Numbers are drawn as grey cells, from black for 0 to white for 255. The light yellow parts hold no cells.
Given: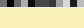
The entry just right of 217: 29
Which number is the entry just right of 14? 71
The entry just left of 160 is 56
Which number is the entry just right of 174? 14

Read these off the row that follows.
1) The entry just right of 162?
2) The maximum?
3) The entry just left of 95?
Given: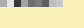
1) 109
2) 229
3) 121

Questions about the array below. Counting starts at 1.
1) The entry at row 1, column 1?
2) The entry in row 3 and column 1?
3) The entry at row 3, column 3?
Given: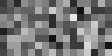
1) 59
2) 142
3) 173

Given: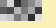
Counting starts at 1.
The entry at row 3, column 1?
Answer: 212
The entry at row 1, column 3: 48
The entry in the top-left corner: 138
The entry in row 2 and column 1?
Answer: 91
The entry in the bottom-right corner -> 224

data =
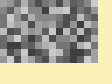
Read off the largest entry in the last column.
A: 202
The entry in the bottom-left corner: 148
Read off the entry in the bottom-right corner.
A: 161
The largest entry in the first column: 189
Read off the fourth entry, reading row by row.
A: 176
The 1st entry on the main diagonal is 161
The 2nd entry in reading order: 148
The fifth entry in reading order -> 118
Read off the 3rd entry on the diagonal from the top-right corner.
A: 189
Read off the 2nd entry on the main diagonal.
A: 94
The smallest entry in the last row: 63

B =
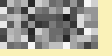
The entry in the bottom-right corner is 108
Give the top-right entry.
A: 207
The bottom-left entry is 220
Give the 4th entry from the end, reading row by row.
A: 166
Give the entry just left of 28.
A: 80
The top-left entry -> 66
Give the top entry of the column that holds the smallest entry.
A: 80
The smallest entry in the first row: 40
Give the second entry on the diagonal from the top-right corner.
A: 150
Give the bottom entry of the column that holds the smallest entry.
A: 246
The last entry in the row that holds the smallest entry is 150
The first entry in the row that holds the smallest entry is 150
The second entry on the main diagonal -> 92
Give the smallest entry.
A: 28
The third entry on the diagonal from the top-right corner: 220
